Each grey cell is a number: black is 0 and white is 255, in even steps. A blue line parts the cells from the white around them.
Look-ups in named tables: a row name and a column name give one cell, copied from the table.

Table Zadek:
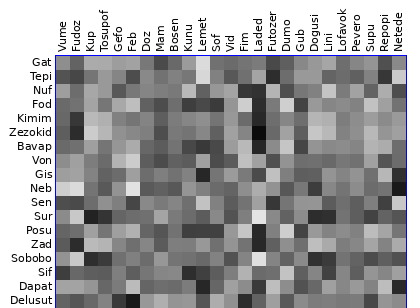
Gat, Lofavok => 110
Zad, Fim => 115
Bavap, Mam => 92
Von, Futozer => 80
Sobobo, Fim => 132
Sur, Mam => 164
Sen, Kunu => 111
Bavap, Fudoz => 112
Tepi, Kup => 117
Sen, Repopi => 64
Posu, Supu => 188
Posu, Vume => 101
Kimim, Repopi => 139
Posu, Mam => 85
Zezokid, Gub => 94
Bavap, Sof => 73
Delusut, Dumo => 89
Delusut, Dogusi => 124
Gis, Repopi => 183

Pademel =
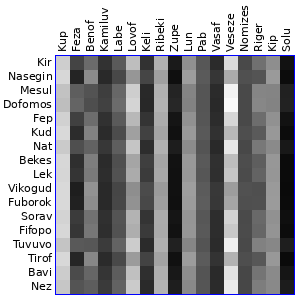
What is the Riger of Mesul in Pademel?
133
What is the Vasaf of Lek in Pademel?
47
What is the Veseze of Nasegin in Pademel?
171
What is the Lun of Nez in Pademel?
137
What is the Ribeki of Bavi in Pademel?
175
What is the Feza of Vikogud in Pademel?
30
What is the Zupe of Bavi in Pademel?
24
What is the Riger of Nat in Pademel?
120
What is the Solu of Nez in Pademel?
28
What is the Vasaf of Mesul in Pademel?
43
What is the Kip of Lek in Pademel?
150
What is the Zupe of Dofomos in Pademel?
39
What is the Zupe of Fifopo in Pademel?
18
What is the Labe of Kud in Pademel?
76
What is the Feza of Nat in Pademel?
79
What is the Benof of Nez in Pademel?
93
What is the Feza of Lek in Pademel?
52
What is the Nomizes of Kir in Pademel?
73
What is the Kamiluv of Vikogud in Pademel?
41

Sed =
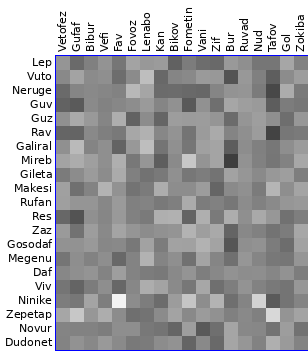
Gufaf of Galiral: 186
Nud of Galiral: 128
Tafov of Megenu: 120
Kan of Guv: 133
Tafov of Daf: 134
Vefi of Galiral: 143
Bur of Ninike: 111
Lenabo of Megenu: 178
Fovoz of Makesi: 115
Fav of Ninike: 243
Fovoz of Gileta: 128
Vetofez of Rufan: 159
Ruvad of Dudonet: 150
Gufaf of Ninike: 119
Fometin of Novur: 158
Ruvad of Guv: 158
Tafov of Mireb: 118
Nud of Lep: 118

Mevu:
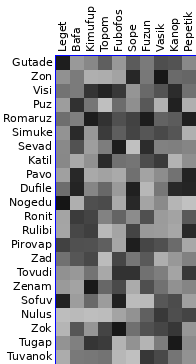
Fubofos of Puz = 108
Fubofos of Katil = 113
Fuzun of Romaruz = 29
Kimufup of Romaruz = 29
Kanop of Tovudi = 164
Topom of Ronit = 130
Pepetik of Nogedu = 193
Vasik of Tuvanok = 73
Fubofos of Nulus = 164
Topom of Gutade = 95
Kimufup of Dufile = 134
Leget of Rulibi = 165
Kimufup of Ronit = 68
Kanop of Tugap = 25
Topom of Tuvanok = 115
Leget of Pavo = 160
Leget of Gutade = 30
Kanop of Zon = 106
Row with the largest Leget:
Nulus

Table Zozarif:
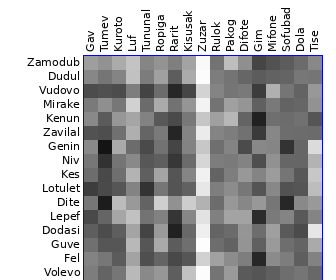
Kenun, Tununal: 130
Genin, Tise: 219
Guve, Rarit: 92
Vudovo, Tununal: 67
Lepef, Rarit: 53
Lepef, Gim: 44
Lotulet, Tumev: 74
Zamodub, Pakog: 190
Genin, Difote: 75
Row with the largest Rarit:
Dite

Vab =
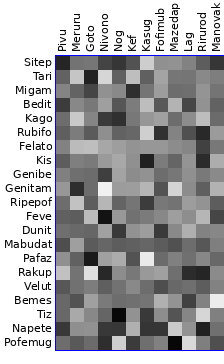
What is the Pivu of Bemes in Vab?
104
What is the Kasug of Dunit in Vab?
157
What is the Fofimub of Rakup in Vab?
160
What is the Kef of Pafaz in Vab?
83
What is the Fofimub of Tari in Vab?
164
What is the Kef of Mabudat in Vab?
96
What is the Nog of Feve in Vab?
152
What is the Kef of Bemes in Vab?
112
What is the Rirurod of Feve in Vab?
182
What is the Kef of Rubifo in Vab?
103
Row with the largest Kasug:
Pafaz

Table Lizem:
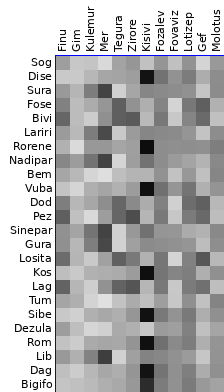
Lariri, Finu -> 155
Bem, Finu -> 166
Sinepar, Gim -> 164
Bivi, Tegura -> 95
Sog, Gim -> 199
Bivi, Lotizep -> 133
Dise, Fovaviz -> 146
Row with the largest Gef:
Sog

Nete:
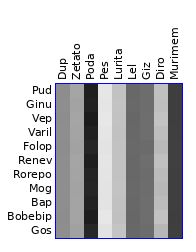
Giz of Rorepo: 108
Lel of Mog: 105
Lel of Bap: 104
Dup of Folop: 141
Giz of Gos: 108
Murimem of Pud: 62
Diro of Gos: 183
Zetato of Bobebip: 164
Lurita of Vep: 194
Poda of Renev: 30
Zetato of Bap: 164

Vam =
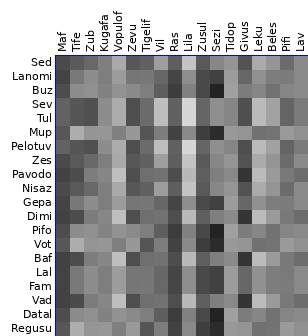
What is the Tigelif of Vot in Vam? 85
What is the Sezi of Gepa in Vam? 65
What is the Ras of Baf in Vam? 77
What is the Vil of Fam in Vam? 104
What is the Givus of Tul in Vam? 78
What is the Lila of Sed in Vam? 196
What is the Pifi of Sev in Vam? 101
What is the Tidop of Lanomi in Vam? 156
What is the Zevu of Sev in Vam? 79
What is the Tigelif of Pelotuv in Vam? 107
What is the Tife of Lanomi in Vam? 121
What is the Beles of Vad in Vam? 154

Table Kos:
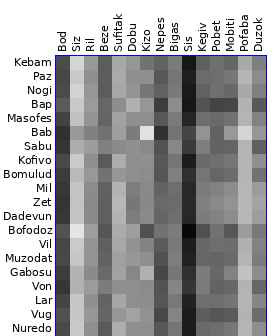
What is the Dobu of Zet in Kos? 119
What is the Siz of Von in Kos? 177
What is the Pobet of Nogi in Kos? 111
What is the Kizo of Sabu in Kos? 138
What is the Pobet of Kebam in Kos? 111
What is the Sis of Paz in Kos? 31
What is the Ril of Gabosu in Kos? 139
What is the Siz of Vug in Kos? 199
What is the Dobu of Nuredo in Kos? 142
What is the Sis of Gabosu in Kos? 47
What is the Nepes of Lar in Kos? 86
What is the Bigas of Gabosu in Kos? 119
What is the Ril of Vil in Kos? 148
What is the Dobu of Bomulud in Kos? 143
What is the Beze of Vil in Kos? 95
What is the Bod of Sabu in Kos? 52
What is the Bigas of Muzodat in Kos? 126

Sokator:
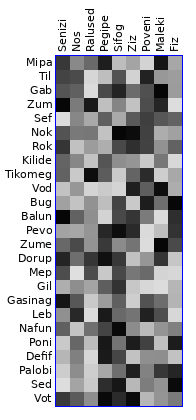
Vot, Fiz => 123
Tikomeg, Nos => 201
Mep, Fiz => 215
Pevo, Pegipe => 39
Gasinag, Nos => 87
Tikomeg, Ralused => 13
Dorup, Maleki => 53
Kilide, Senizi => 100
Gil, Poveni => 215
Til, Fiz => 157
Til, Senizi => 68
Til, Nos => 75
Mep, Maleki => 212
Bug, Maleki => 111
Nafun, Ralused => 112
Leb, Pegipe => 26
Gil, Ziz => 199
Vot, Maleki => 149
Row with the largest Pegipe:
Balun

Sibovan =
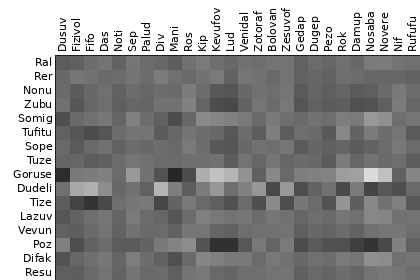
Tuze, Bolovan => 117
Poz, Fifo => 97
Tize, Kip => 105
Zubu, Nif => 123
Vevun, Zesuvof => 115
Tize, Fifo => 51
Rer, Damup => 108
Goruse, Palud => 114
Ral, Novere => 123
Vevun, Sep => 114
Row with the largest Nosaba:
Goruse

